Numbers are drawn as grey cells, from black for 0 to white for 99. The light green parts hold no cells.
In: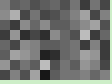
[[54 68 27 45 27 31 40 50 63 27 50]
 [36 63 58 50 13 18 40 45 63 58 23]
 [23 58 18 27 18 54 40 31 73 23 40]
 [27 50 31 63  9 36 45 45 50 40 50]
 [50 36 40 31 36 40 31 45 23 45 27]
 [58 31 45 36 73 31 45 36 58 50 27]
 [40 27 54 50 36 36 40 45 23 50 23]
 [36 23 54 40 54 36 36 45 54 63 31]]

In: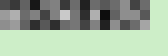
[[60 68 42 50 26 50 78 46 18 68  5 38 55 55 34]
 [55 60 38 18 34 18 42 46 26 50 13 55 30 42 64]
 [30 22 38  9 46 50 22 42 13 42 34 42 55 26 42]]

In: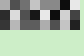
[[17 85 31  9 90  5 81 26]
 [21 71 36 36 67 31 76 13]
 [67 31 44 76 53 53  5 90]]

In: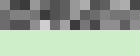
[[42 50 50 46 23 32 37 59 37 42 50 46 46 50]
 [42 32 32 55 80 42 63 23 46 28 55 55 37 55]
 [55 28 23 59 42 32 37 59 67 32 37 63 67 28]]

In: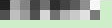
[[31 74 60 31 83 43 69 78 87 47]
 [13 64 51 26 43 18 26 35 55 96]]

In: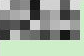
[[19 76 45 41 24 45  9 37]
 [57 66 71 14 53 66 19 41]
 [85 49 53  9 81 81 37 85]
 [29 33 19 81 57 71 76 62]]

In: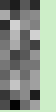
[[16 81 58 50]
 [50 76 54 62]
 [38 71 34 81]
 [46 66 38 25]
 [38 62 42 62]
 [21 42 54 11]
 [46 34 46 46]
 [66 29 50 54]
 [54 25 34 58]
 [21 11 34 16]
 [29  1 42 62]]

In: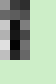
[[40 36 31]
 [59 23 18]
 [74 14 40]
 [69  9 27]
 [78  5 49]
 [87  1 44]]
